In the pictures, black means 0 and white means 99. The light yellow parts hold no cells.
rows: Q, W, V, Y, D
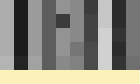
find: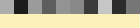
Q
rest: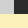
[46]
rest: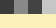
[17 46]
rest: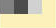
[20 43]
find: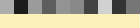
V

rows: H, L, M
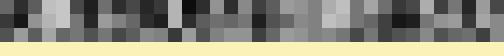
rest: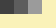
[57 50 67 74 46 64 43 22 28 67 25 46 15 60 28]
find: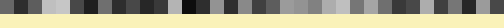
H

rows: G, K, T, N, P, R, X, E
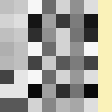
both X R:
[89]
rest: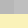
[26 78 34 48 26]
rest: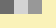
[86]
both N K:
[82]

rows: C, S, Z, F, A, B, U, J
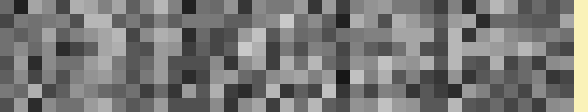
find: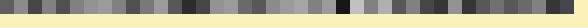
B
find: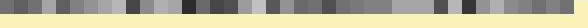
Z
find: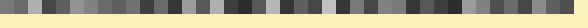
U

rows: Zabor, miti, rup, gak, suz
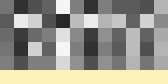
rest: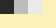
[70 77 38 81 53]
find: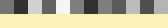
gak
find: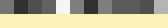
Zabor

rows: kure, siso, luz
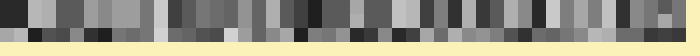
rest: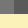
[46]
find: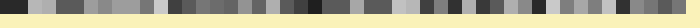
kure
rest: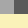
[35 75 71 25 49 19 68 22 35 68 53 16 78 49 65 49 75 19 53 46 35 46]
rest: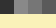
[46]
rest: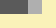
[35 35 75 71 25 49 19 68 22 35 68 53 16 78 49 65 49 75 19 53 46 65 46]

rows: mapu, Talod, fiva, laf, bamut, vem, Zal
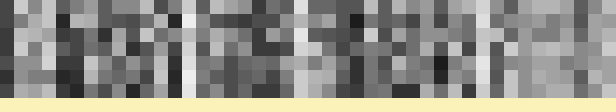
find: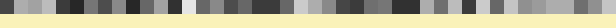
Zal
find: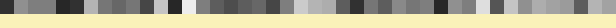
vem
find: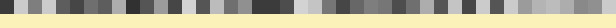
laf
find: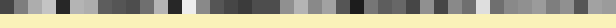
Talod

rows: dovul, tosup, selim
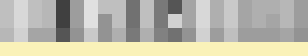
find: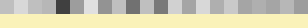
tosup
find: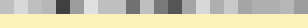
dovul

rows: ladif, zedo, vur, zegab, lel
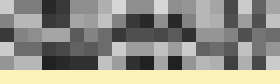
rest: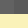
[42 79 61 61 75 61 79 38 42 35 75 45 58]
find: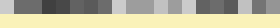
zegab
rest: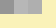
[25 68 28 79]
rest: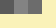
[22 31 31 28 35 19 58 58 51 31 45 42]

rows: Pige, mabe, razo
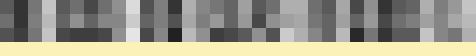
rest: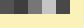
[24 24 28 56 89 28 52 13 72 56 24 28 35 56 32 79 68 52 39 72 16 46 20 35
 35 76 52 46 68]
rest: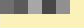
[20 35 39 68 49 59 76]
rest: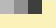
[28 35 56 32 79 68 52 39 72 16 46 20 35 35 76 52 46 68]

